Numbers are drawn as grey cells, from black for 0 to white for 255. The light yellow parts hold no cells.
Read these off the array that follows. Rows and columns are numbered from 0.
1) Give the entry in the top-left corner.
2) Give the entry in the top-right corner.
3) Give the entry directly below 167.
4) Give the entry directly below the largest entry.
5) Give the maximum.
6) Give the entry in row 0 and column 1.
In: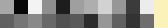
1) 167
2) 236
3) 97
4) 137
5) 243
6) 8

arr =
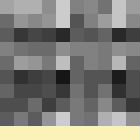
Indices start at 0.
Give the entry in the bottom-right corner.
142
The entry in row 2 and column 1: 55
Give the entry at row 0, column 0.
164
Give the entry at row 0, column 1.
176
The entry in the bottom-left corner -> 92
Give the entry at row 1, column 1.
149
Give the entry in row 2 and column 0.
92
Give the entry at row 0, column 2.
176
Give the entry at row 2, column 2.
70
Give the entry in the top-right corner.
157
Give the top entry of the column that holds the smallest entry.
204
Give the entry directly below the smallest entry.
55
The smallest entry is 22
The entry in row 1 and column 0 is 107
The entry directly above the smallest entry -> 190
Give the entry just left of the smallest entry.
70

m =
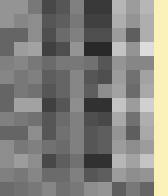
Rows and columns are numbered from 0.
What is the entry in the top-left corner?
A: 148
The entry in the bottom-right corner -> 101
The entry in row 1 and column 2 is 141
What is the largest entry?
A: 220
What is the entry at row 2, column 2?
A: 141
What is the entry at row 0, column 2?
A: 120
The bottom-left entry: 107
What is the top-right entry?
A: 182
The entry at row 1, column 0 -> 148
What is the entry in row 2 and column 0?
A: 101
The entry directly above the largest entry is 174

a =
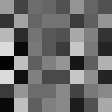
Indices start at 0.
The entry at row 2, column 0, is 184
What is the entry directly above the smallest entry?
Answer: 219
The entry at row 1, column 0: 51
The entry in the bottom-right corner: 169
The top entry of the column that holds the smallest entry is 157
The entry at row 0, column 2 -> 108
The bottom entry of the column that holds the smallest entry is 10
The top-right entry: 81
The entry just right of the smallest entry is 191
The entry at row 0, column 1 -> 67

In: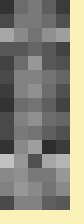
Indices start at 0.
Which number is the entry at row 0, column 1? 108
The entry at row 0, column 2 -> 121
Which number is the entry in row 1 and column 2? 121
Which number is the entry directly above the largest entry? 51
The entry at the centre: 115
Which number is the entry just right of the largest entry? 151
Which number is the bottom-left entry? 73
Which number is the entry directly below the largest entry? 137
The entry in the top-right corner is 59
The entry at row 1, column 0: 73
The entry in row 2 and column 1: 137
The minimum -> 45
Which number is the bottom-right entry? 87
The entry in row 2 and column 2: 115
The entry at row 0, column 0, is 51
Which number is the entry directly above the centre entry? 143
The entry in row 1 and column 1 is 121
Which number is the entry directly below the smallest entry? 166

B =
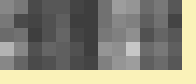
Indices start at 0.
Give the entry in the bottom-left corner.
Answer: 135
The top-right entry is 87
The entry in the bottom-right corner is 87
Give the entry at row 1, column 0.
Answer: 120
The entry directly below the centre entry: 62
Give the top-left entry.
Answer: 135
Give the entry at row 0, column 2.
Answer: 74
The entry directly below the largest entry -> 157
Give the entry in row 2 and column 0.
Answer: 107
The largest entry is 199
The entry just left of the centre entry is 68
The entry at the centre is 62
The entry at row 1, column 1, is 74
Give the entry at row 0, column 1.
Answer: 120
